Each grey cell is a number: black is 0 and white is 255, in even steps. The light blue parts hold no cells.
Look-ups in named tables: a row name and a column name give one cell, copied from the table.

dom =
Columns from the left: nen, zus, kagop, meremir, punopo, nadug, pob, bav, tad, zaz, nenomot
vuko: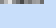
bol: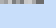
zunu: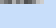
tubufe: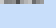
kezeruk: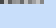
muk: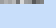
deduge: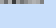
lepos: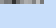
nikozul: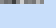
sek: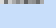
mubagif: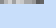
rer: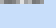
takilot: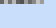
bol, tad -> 167
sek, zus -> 115
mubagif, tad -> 150
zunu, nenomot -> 205
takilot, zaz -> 196
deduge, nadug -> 116
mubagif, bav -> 167
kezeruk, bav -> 129
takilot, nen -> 104
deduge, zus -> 108
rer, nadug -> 223
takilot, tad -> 136
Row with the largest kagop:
vuko

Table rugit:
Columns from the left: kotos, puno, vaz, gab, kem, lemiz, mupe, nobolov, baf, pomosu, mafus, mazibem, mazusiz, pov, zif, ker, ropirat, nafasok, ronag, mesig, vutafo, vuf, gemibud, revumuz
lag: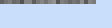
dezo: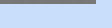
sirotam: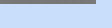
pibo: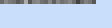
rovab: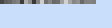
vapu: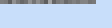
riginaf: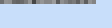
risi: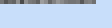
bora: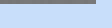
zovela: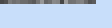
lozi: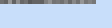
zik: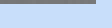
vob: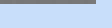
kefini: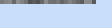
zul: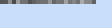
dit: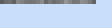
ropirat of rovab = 210
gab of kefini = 104
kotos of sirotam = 121
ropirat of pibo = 122
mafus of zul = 113
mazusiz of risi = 102
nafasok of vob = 118
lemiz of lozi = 103
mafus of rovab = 205
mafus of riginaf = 148
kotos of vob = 120
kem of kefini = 144
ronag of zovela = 114
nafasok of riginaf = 112
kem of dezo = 119
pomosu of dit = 125

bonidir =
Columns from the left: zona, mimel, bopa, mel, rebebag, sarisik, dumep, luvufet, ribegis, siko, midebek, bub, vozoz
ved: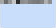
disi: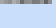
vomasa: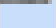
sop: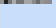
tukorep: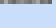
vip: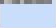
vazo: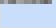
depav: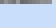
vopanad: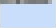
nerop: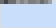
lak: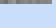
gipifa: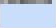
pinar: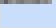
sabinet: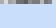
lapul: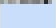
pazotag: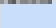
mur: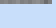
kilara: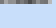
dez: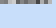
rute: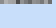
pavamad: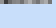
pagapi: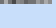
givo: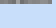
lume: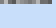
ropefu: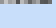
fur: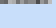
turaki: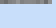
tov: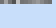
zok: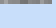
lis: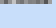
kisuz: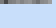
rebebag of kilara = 104
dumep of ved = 146
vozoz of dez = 183
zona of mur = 130
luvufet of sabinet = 140
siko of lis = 114
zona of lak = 129
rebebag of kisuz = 144
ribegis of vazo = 126
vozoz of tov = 111
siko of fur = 77
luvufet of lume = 119
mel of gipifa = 125
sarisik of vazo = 159
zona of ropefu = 149
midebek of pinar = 143
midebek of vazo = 123
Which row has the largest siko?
lume

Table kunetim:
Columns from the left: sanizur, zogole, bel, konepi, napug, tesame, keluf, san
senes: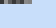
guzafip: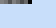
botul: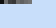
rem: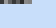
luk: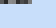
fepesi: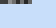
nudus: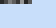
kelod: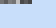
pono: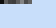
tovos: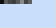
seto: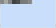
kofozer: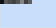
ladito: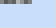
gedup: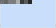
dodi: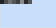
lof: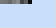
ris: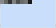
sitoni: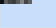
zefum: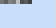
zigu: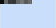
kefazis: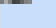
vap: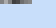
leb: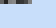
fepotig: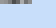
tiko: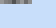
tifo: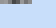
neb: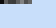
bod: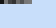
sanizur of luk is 91
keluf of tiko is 109
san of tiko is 143
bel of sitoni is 69
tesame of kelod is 74
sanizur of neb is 11
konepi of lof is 124
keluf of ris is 116
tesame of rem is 44
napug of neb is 95
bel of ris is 51
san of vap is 136
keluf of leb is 73
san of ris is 25
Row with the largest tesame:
fepotig

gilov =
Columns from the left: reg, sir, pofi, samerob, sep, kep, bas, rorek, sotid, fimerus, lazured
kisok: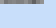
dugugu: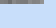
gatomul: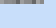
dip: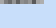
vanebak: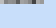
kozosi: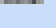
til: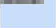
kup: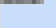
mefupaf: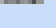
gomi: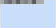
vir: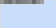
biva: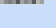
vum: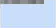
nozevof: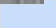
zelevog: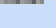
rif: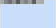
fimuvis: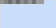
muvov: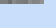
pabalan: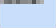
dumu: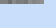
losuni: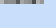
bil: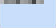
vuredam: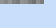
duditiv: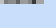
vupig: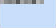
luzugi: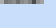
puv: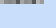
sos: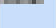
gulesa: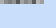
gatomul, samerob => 135
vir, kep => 127
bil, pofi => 144
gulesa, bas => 135
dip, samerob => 146
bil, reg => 189
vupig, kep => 163
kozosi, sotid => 76
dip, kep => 142
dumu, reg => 128

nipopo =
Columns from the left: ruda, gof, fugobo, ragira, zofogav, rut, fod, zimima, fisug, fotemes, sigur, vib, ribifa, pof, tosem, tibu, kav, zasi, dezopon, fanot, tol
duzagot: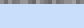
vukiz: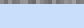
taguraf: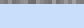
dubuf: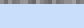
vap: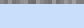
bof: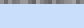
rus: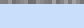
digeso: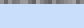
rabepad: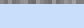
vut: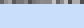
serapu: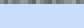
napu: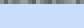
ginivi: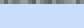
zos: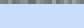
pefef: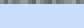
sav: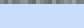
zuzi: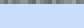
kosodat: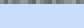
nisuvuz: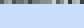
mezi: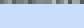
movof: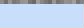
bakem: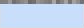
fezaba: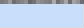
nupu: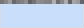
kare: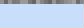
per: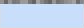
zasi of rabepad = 134
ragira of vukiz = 119
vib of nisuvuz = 139
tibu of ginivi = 125
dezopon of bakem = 161
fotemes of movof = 158
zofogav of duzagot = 126
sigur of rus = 136
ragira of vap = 118
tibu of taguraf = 131
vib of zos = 124
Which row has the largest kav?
nisuvuz

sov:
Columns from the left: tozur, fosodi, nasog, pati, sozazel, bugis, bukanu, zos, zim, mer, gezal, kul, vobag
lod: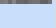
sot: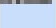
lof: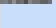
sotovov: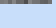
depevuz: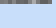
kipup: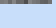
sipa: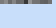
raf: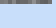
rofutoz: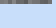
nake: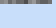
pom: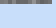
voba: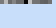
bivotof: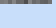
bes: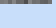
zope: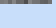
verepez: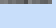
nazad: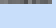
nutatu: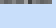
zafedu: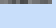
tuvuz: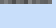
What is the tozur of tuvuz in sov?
106
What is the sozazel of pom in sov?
104
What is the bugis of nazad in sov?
105
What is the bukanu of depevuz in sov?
99
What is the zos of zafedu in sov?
133
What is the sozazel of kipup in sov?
104
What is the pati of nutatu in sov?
131
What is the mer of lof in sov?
114
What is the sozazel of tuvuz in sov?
113
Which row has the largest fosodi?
voba

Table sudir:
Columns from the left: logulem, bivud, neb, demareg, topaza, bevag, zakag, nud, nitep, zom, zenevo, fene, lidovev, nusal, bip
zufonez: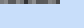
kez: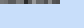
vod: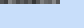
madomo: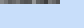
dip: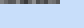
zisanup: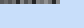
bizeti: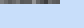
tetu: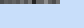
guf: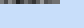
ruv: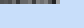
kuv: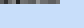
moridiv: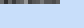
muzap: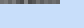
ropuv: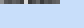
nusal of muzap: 111
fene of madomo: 63
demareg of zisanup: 111
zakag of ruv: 103
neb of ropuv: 78
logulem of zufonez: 121
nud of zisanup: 113
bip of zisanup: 132
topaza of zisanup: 43
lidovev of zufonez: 132
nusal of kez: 84
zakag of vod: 75
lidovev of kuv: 95
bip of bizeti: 90
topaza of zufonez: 137
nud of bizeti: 92
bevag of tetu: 113
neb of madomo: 93
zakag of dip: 59
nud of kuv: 96

